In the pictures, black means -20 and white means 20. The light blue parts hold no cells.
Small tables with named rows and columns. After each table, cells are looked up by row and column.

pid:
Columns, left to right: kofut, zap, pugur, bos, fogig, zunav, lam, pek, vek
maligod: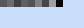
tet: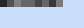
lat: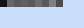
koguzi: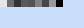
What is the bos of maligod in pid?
-5
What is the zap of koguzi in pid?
-3
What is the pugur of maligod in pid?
-10
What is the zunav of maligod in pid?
0
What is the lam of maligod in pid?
-9
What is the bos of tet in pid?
-4
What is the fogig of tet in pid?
-4
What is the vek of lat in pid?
-8
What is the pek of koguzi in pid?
4

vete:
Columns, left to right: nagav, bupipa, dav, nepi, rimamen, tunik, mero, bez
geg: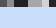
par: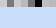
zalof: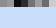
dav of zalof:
-18
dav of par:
12
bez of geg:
-14
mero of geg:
13
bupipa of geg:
2
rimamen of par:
-2
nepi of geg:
-15
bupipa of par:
-1
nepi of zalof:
-13
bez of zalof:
12
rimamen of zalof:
-2
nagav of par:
12
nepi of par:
9
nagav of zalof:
2

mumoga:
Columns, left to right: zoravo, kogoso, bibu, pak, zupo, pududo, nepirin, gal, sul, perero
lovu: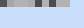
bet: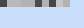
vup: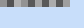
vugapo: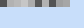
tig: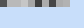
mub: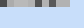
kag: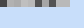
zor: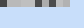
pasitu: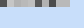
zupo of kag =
9
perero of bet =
8
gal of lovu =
-8
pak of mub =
9
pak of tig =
11
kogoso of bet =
9
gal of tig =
-9
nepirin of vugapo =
8
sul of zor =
10
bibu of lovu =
8
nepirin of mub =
8
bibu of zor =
9
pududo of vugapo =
-6
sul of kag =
9
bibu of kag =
7
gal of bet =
-9
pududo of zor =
-8
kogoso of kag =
8

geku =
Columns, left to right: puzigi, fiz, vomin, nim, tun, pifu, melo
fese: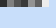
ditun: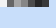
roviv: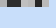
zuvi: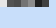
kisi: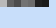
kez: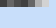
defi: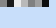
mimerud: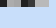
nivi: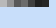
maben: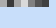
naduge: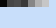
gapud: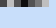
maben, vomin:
6
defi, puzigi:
1
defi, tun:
0
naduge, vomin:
-8
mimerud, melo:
9
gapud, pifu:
-1
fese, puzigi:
-13
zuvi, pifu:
-15
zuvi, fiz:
-7
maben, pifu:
-7
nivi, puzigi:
9
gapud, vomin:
-7
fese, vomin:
-7
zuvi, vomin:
-8
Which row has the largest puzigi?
ditun

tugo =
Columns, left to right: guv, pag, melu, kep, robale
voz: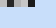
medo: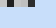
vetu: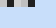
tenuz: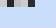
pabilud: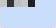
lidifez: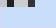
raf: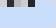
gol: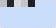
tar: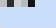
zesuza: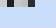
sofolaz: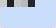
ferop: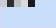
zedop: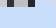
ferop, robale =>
-16
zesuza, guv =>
12
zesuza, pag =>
-15
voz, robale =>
-16
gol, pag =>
-14
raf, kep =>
12
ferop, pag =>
-13
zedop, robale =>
-14

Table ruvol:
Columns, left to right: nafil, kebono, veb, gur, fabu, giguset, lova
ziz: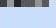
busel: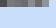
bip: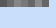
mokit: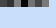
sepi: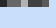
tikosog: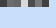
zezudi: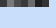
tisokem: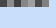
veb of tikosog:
-4
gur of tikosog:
14
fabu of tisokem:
5
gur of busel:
-3
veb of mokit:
0
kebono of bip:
-3
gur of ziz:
-6
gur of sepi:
8
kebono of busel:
-1
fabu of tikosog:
-8
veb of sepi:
-4
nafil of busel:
-8
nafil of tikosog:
-10
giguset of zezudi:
-15
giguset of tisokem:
-8
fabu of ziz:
-6
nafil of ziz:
-10
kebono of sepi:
-4
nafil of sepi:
-14
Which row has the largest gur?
tikosog

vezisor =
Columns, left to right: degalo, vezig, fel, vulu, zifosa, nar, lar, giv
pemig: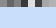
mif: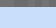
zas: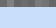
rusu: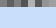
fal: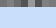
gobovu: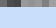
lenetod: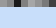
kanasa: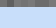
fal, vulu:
-7
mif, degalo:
-2
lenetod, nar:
3
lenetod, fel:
-16
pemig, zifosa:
15
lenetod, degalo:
4
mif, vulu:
-3
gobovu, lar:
0
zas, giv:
-4
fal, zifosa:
4
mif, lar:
-2
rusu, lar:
3
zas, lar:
-2
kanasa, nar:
-3
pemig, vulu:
-11
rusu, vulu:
-7
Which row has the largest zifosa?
pemig

